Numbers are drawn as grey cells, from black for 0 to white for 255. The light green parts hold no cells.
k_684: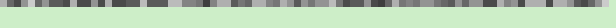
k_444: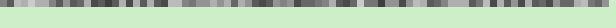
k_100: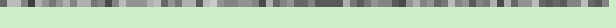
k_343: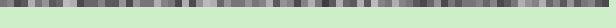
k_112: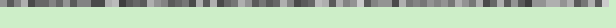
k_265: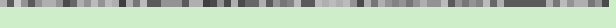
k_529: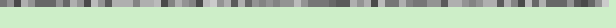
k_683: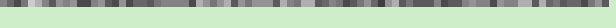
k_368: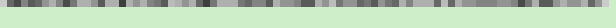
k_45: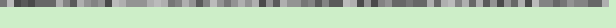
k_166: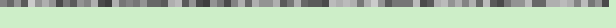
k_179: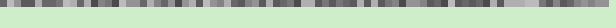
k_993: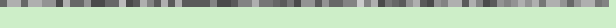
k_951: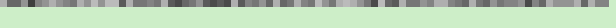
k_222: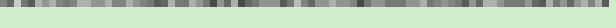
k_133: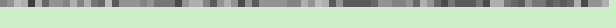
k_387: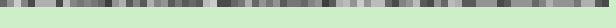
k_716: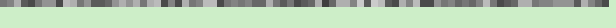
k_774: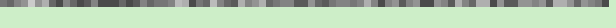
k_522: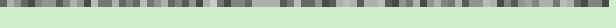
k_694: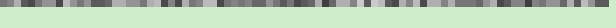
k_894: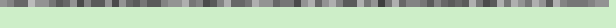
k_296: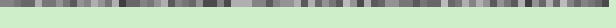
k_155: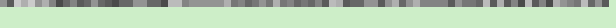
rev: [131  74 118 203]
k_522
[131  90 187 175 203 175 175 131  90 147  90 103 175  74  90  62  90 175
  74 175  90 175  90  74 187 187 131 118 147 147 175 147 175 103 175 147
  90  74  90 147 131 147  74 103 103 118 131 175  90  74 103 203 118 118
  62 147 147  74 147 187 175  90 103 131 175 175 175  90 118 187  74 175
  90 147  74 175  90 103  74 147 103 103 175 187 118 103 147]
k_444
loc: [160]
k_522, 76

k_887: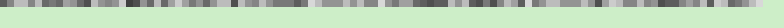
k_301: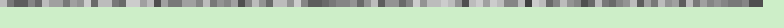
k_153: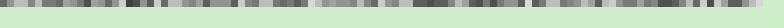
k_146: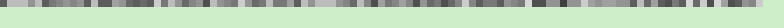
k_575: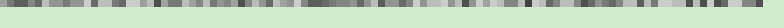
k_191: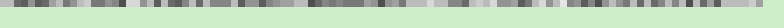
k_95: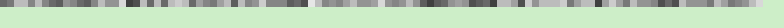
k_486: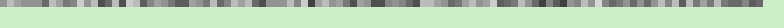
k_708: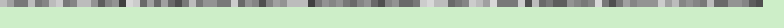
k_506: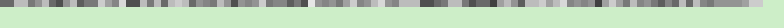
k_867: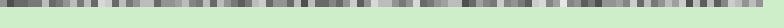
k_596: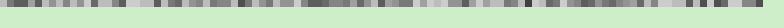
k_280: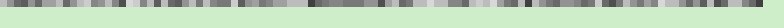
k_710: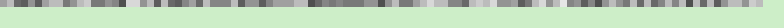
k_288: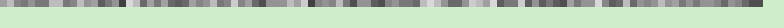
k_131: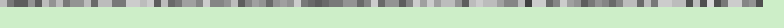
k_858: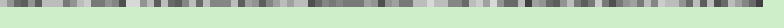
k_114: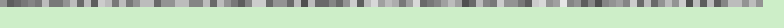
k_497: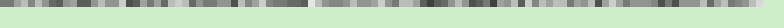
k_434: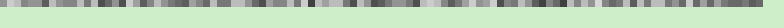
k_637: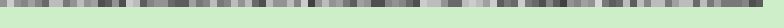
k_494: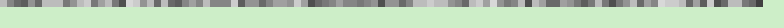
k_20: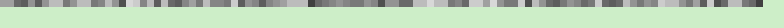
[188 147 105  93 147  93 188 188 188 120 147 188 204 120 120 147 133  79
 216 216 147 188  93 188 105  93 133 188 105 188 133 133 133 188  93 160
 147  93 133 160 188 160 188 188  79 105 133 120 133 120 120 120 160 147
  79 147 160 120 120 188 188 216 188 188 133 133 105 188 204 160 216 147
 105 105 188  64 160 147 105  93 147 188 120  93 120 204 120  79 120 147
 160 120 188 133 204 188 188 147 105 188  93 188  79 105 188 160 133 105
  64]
k_858
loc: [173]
k_114, 57

